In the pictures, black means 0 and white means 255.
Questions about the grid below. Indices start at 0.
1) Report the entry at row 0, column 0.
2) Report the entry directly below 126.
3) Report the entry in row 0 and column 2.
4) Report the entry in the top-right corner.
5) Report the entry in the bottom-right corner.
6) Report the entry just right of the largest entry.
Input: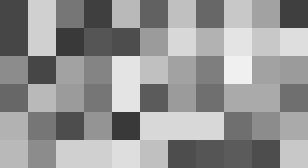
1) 70
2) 111
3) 118
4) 63
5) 200
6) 162

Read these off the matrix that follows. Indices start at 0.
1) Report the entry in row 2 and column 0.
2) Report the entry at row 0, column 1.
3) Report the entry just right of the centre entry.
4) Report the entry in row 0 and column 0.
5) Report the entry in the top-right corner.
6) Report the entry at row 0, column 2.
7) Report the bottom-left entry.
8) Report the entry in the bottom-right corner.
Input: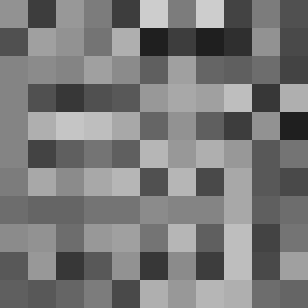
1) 132
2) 61
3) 152
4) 146
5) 80
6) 152
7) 95
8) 101

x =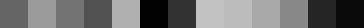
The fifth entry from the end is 188
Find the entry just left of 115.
155
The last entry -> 9
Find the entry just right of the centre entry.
194

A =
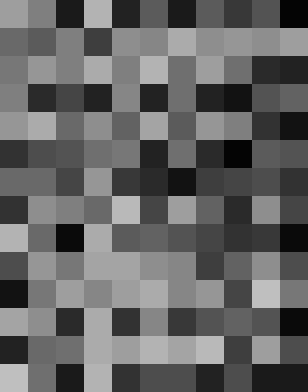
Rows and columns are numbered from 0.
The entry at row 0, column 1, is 127
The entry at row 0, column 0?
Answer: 158
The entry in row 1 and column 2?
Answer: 127
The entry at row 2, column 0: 119
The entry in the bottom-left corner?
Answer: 191
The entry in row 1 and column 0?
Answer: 105
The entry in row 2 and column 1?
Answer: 150
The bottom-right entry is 26
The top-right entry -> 4
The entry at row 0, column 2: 26
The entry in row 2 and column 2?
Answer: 127

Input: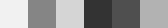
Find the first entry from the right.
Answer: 178
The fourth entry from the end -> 213
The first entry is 241

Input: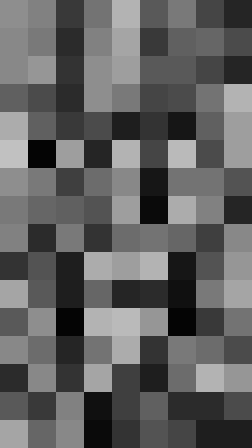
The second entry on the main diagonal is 121
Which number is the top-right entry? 37
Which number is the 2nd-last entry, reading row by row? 30
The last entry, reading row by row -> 30
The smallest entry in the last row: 10
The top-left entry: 142
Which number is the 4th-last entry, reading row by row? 83
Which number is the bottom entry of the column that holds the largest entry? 165
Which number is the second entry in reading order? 129
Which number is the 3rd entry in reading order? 57
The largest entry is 193
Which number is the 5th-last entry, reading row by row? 51
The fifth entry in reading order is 179
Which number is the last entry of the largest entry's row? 158
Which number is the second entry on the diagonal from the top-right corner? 102
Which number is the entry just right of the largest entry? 4
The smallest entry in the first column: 43

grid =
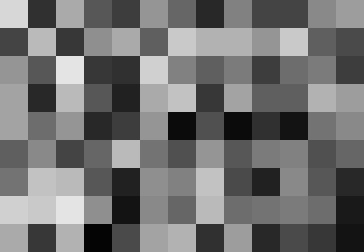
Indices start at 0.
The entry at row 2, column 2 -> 228
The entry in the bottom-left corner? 170
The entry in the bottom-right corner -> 19
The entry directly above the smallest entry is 143
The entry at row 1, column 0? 68
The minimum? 4
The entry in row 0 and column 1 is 48
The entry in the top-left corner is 215
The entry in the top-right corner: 157
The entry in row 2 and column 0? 149
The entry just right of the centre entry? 80
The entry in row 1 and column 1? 186
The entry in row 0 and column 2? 170
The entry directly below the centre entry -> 80
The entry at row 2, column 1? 87
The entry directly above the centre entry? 194
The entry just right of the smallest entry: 74

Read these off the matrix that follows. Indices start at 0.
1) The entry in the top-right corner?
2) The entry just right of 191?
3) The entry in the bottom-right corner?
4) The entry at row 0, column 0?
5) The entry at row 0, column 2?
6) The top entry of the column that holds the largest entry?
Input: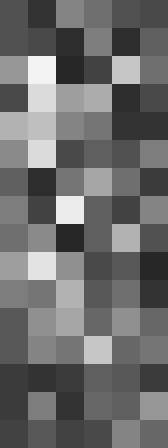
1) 73
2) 132
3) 103
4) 81
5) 132
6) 51

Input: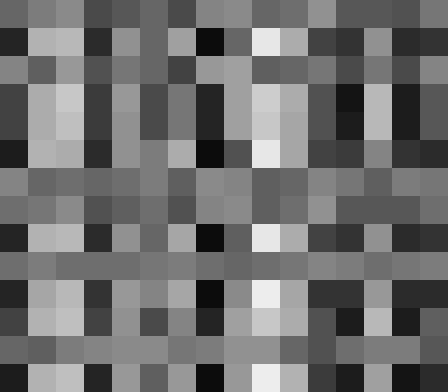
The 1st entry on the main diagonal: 102
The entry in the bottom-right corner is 43
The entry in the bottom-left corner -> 28
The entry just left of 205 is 160
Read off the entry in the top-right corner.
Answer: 118
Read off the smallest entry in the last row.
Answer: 12
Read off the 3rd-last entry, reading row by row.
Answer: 160
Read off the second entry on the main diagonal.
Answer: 178
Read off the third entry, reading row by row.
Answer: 138
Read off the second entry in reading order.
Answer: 124
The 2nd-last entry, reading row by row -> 20
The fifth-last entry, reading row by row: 59
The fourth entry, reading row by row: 74

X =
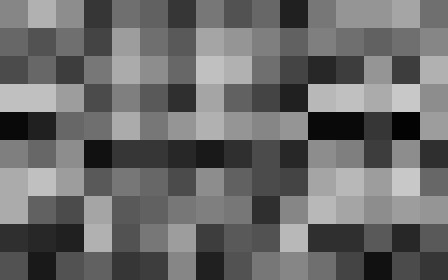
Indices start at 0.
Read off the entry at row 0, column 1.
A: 177
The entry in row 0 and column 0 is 134
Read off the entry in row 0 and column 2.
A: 141
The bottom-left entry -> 82
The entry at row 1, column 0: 103
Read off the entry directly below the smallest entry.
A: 141
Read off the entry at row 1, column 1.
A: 82
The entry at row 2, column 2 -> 61
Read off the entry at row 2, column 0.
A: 75
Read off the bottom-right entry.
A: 54
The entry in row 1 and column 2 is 111
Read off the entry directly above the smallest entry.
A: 200
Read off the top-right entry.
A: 111
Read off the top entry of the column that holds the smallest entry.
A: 165

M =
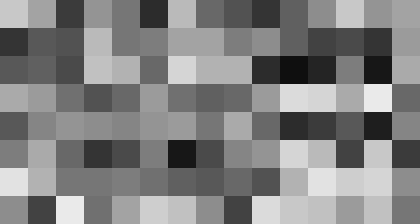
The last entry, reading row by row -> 118
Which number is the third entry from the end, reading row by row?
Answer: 155
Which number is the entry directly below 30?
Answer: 200
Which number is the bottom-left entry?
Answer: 141
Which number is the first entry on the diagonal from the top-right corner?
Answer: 163
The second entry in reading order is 163
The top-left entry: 200
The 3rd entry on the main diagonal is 74
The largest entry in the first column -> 226
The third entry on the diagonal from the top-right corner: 125
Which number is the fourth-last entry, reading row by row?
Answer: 193
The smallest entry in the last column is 59
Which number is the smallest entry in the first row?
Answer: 44
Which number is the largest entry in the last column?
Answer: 170
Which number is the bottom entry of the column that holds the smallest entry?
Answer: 200
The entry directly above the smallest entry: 96
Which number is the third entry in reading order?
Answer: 59
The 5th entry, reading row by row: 118
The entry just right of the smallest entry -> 36
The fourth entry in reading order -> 148
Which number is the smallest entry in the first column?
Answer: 52
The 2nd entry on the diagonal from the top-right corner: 52
